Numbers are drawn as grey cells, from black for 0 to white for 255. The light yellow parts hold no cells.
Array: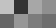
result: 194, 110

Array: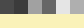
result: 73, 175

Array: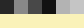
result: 39, 197

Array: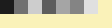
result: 28, 224

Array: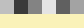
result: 191, 163

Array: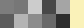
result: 125, 45

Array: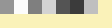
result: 149, 191

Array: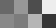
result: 104, 54

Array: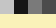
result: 197, 75

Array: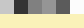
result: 199, 252
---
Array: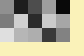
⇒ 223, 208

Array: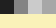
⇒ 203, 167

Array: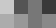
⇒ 201, 172

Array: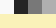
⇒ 249, 175

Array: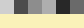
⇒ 207, 174

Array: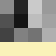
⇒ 202, 189

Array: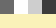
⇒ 254, 206

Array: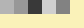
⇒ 207, 180

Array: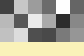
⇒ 254, 235
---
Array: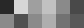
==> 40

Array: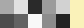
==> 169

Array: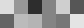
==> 221

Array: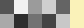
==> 84

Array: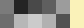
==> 123

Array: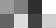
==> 154
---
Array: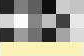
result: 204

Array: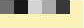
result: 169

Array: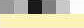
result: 200

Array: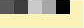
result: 166

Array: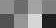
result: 163

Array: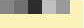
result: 191

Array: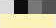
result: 120

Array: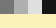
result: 223
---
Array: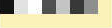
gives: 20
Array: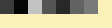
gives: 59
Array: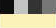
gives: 14
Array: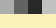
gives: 172
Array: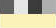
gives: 97
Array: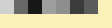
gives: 208
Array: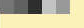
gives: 118
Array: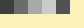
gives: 62
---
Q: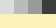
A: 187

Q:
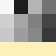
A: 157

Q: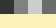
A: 129

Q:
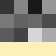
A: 67

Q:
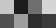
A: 158

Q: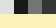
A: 25

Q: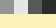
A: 230

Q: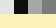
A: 14
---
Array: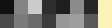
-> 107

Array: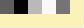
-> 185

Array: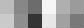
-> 52

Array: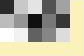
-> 97

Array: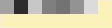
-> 199

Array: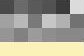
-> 155

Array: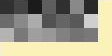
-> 159
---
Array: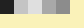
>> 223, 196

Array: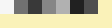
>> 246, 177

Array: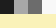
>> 248, 168

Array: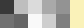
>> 249, 219

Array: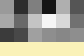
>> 245, 216

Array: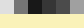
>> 223, 160

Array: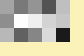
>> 254, 240

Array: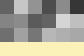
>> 213, 198
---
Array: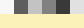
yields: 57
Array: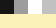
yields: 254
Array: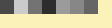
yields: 135
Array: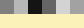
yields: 211
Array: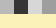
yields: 215
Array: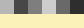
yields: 105
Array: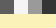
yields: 154
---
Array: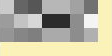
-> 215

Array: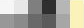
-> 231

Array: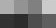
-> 175

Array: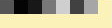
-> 166

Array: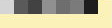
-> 144

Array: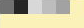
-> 189

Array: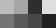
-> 188

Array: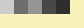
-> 149

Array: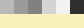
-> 212
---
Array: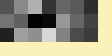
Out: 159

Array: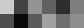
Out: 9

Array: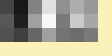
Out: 63

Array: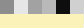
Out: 230

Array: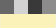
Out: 210

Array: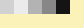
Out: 235

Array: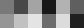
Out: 193
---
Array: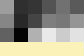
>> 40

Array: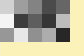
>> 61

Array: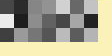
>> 29

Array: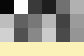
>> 97

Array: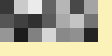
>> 64

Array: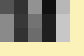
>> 56

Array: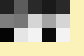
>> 118
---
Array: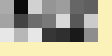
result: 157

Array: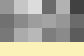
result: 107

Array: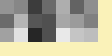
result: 174

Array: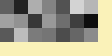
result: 82

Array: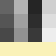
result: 179

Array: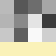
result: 87

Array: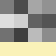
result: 76
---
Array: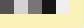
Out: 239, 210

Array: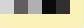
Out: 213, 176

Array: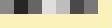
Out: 222, 189

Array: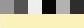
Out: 238, 178

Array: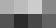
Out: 204, 188

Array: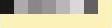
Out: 216, 183

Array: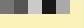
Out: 202, 169

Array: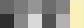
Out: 217, 178
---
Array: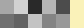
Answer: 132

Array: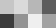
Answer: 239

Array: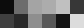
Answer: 20

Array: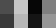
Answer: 21

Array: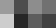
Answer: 93

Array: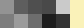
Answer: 29
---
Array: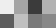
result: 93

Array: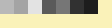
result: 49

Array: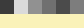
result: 75

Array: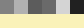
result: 92

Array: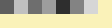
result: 94

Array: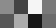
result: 67
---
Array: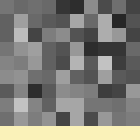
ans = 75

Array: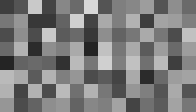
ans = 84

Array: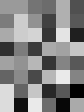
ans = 108

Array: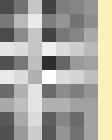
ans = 126

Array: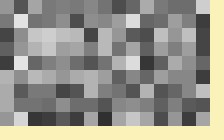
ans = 109

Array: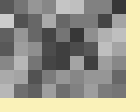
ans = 129

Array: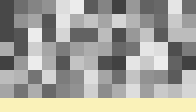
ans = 104

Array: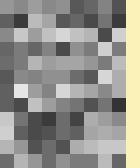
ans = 102

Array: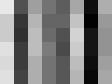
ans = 167
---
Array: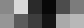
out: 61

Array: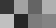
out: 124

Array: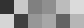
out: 151

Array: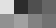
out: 130

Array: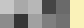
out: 161

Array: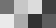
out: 49

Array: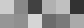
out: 213

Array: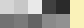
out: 99

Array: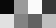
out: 98
